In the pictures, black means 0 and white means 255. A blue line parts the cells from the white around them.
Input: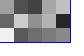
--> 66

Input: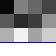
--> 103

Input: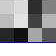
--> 46

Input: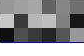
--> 167

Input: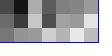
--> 173

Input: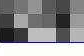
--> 147

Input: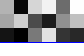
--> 214

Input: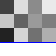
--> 139

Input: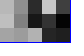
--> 43

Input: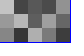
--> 88
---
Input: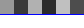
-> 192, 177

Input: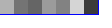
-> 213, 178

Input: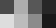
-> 221, 188

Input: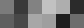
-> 193, 174

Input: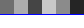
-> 200, 173

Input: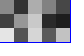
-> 229, 214

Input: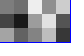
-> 238, 225
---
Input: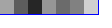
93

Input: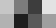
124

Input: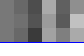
104

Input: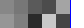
119

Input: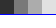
121

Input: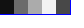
107

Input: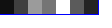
63
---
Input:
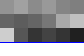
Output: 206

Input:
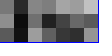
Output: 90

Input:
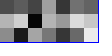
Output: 140

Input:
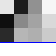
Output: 42

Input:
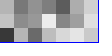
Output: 56

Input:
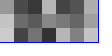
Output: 203
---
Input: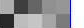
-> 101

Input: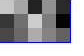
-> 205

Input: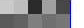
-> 42

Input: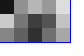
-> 62

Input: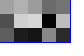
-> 215

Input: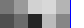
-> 210

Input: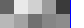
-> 209

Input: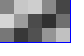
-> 75
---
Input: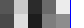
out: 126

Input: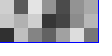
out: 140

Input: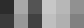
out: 176

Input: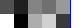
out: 209

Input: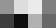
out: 177

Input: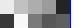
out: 88

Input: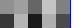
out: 174

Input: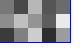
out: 93
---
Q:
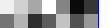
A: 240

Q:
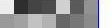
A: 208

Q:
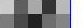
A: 184

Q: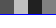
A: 128

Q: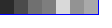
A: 169

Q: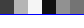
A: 181

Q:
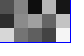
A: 215

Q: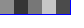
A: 141

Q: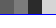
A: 123

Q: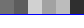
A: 188
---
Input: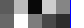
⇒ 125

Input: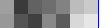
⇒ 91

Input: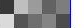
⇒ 111

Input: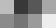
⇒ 117

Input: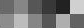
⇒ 86

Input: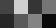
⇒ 90
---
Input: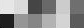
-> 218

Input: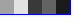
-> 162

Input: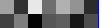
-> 177

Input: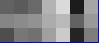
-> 203

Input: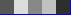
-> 193

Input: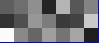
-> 201

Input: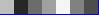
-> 190

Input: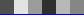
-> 184

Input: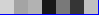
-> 192

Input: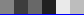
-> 189
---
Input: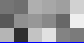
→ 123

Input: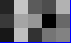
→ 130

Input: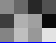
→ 227

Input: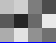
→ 112

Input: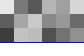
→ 144

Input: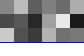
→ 121
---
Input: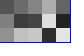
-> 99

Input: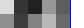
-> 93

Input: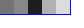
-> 219

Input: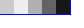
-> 23

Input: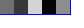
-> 142

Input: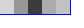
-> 194

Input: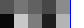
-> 139

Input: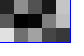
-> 197
